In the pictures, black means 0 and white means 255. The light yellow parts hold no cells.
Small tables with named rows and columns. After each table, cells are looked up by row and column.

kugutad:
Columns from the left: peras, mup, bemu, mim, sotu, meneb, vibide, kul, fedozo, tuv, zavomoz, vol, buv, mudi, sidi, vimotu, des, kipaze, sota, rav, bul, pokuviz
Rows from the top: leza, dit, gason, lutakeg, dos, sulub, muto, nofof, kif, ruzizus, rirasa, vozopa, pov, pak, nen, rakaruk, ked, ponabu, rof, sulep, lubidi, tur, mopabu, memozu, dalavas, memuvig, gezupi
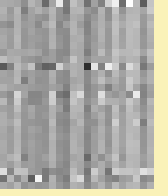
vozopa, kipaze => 155
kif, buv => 145
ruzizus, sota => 219
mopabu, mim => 129
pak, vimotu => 160
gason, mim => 147
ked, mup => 156
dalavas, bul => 224
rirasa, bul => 151
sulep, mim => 148
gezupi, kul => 175
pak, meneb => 134
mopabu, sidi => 144
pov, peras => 177
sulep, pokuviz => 176
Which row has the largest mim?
dalavas

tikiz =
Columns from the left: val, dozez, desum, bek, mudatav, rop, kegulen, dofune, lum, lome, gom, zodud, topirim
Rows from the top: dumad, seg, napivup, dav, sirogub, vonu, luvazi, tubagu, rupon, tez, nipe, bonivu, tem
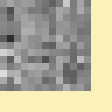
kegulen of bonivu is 106
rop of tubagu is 153
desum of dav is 133
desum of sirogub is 130
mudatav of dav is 165
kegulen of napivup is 133

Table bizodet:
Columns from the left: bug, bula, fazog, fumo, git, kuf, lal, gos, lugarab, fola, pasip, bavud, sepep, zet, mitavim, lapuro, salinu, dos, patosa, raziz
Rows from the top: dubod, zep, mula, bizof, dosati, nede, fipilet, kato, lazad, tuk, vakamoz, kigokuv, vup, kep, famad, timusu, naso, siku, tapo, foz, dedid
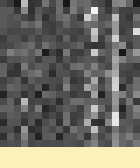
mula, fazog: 89
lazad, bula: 84
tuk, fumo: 121
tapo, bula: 77
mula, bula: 82
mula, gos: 71
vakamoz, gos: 44
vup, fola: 129
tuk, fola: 67
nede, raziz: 90
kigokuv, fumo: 52
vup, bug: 75
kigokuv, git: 92
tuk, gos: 63
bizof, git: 94
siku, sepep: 174
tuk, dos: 79
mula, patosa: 56
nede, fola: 98

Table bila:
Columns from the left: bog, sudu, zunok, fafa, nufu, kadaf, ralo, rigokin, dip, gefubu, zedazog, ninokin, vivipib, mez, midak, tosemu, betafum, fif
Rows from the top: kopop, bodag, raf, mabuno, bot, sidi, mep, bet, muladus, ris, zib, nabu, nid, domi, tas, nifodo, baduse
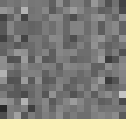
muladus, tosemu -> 60
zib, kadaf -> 127
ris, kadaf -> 118
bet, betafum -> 124
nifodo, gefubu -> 125
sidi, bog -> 66
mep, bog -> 102
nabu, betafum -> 83
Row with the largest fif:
domi

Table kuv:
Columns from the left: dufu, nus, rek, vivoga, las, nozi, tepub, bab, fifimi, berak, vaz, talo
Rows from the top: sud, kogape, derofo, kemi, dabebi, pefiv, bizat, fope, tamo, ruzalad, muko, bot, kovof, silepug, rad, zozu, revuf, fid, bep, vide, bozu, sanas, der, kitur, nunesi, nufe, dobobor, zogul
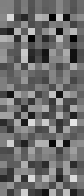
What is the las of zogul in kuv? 65
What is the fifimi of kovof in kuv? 146
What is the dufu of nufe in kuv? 41
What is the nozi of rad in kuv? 134
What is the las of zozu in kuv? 152
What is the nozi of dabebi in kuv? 88
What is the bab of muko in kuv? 134
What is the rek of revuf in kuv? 58
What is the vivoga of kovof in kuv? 98
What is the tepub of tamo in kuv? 26
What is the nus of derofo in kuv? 217
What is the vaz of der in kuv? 141
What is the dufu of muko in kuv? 111
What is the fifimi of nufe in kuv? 32
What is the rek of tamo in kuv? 77
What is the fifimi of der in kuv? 88
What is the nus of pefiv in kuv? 168
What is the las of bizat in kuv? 76
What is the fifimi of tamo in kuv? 134
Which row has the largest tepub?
fid

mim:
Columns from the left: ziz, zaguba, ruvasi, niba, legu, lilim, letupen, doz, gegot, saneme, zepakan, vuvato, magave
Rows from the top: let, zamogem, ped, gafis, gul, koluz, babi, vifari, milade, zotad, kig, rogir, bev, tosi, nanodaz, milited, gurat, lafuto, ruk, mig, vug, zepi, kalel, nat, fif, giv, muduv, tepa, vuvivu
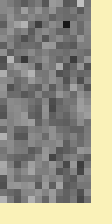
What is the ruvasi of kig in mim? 125
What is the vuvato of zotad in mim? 148
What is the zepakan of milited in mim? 129
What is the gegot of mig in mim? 129
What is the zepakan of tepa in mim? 112
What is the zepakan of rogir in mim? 128
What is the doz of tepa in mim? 155
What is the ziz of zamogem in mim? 135
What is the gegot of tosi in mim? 148
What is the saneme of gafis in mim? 22
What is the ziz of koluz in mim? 140
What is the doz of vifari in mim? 115
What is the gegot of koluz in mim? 138
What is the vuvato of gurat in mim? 144
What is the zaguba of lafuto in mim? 129

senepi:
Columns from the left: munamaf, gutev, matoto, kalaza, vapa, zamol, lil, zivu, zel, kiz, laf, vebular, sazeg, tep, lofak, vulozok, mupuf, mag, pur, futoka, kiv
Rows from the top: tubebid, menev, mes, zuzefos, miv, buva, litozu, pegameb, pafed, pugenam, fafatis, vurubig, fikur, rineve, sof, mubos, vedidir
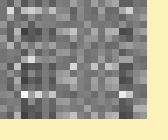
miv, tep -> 170
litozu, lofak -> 127
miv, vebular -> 129
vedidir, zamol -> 80
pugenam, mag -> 82
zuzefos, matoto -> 121
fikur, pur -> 98
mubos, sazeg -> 162
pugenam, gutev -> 89
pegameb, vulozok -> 121
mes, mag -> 99
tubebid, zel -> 125
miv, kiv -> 159
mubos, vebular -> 120
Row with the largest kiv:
mubos

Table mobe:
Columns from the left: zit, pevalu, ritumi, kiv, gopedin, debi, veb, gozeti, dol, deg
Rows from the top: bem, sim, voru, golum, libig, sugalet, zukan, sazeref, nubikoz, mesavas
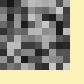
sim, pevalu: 68
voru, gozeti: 29
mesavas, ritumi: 104
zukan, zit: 86
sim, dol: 200
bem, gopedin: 188
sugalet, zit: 134
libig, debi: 183
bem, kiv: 148
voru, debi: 157
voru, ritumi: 145
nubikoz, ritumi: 175
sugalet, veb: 173
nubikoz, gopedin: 83
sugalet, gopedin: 121
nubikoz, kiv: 23
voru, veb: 46
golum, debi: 153
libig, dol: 27
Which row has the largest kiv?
mesavas

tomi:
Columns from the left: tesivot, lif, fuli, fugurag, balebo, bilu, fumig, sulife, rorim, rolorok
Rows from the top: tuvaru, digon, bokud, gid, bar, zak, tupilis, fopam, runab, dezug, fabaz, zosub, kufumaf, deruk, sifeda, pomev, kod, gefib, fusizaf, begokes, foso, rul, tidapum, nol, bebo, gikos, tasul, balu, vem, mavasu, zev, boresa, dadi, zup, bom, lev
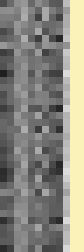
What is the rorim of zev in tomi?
94
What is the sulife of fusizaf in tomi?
90
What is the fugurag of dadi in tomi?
123
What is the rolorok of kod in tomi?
179
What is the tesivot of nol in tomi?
68
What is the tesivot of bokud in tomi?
125
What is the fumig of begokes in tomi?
112
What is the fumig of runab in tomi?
101
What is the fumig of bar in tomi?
83
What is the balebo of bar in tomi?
116
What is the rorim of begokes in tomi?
121
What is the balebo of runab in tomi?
113
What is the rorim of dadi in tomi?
129
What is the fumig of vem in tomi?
101
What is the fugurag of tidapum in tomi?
149
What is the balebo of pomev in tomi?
88
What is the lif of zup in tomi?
92
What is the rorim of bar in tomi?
124
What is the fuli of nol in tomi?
112
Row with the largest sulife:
tupilis

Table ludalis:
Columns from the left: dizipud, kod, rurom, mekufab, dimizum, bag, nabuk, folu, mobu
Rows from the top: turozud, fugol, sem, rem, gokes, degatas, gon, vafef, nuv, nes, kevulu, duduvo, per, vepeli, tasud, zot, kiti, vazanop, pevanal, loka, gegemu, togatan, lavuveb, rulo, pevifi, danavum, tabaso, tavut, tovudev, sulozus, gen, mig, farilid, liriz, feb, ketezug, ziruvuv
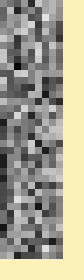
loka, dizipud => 75
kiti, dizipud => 105
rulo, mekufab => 112
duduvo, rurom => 112
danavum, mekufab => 155
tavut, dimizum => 58
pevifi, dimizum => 91
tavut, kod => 86
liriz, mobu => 138
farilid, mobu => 191
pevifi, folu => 193
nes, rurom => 6
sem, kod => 154
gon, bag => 199
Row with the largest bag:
vafef

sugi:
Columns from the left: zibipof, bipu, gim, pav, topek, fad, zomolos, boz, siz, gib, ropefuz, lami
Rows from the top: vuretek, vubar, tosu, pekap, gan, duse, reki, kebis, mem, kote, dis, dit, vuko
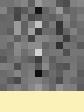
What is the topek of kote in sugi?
120
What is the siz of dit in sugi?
77
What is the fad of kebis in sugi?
210
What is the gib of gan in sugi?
99
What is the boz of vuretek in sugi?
130
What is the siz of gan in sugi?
56
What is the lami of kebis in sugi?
118
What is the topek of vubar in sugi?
113
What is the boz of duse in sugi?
121
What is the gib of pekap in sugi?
124
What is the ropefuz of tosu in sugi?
107

